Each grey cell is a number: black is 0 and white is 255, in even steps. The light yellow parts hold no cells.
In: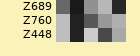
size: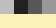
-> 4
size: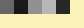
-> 5

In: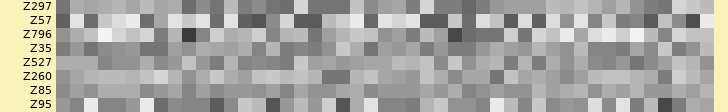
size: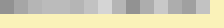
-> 15
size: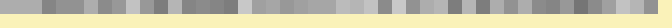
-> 47
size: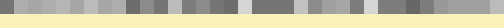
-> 36
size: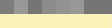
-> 8

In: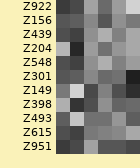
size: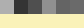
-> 6
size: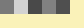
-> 5
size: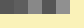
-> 5
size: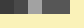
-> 5

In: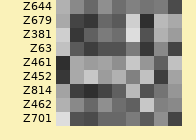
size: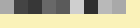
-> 9
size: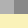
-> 2
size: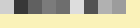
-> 9
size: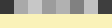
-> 8
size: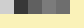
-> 5
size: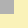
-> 1
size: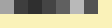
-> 7

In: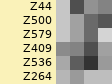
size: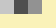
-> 3
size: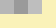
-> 3
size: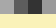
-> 4

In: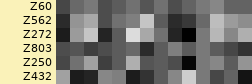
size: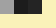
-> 3
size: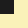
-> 1
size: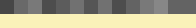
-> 14
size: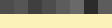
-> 8
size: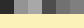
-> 6
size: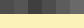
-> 6

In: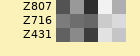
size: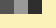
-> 3
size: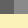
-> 2
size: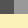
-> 2
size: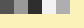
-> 5
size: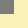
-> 1
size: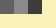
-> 3
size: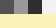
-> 4

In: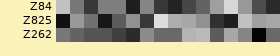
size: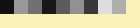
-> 9
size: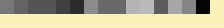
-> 15
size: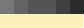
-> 6
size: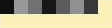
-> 7
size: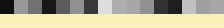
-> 16
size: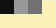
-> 3

